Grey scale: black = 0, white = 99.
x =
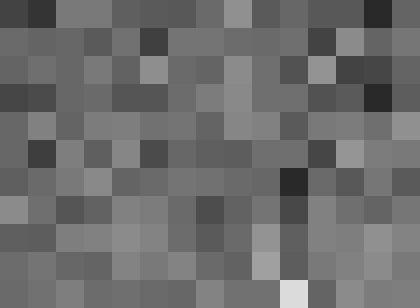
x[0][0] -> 26
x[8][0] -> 37
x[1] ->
[41, 39, 40, 35, 44, 25, 45, 45, 42, 41, 43, 26, 54, 39, 46]
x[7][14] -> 46
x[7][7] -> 30
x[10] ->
[41, 44, 49, 42, 43, 41, 40, 51, 44, 44, 85, 39, 54, 48, 49]
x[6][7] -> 44
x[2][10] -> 32
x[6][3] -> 53
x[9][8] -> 38
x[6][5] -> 41
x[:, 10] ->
[40, 43, 32, 43, 35, 43, 16, 28, 37, 36, 85]
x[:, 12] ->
[34, 54, 26, 35, 48, 58, 34, 43, 49, 50, 54]
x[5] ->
[40, 24, 49, 37, 52, 29, 40, 37, 36, 43, 43, 27, 58, 48, 47]
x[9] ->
[42, 45, 40, 39, 51, 47, 51, 41, 38, 62, 36, 47, 50, 54, 47]
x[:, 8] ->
[56, 42, 54, 53, 52, 36, 41, 38, 41, 38, 44]
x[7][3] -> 38
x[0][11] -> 34
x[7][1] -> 43
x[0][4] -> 37
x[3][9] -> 43
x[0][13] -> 16
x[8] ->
[37, 36, 49, 50, 54, 51, 42, 35, 41, 57, 37, 50, 49, 56, 51]

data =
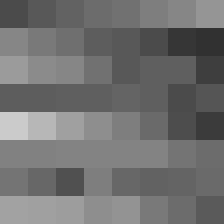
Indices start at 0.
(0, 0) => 29
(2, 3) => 44
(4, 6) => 30
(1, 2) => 43
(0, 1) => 34
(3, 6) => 29
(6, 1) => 40
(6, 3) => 49
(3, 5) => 37
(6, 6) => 39
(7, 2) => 61
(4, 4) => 49
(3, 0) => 36
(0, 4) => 44
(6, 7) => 41
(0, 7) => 58

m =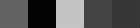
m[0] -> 38
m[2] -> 76
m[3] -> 26

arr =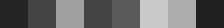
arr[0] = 14
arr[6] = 67
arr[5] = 78
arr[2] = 62

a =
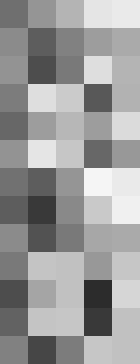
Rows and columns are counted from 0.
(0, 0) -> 43
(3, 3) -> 34
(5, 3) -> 40
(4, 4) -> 85
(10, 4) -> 83
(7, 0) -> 36
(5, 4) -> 59
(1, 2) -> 50
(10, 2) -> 75
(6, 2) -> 58
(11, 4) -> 75
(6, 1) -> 36
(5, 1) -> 89
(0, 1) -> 58
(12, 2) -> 48
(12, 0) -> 50
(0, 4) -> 91
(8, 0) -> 54
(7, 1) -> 22

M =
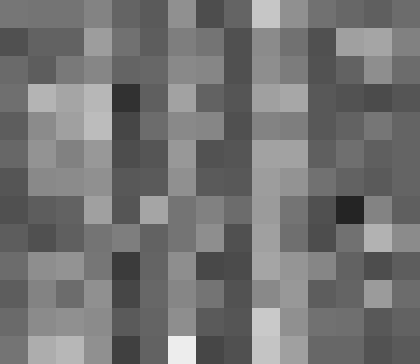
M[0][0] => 46
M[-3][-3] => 39
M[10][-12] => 56
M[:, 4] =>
[39, 44, 39, 19, 27, 30, 34, 33, 49, 23, 27, 35, 25]
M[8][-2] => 69
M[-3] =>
[36, 51, 42, 56, 27, 40, 52, 45, 32, 53, 59, 36, 39, 60, 42]
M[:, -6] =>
[77, 54, 55, 62, 51, 63, 61, 60, 62, 64, 53, 78, 76]
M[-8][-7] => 33
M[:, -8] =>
[30, 45, 52, 38, 52, 32, 35, 50, 55, 28, 45, 35, 27]
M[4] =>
[36, 54, 62, 73, 27, 42, 53, 52, 31, 51, 49, 34, 38, 46, 39]
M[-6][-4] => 31
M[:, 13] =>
[37, 64, 55, 29, 46, 37, 35, 51, 69, 30, 60, 34, 32]
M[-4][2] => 57
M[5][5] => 33
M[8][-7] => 31
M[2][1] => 36
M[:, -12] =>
[51, 61, 52, 71, 73, 59, 56, 62, 45, 46, 56, 54, 56]
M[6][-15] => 33
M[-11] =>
[41, 36, 47, 52, 39, 40, 53, 52, 31, 55, 48, 32, 38, 55, 42]
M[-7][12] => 38
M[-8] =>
[40, 57, 50, 59, 30, 33, 59, 32, 33, 63, 63, 37, 43, 37, 39]
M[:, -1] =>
[42, 50, 42, 33, 39, 39, 39, 37, 54, 36, 42, 38, 35]
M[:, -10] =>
[35, 36, 40, 37, 42, 33, 35, 64, 38, 39, 40, 39, 38]
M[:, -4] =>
[44, 31, 32, 34, 34, 37, 44, 31, 30, 52, 36, 44, 40]
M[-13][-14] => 45
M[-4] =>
[42, 55, 57, 46, 23, 39, 55, 28, 29, 64, 58, 52, 38, 30, 36]
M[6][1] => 53
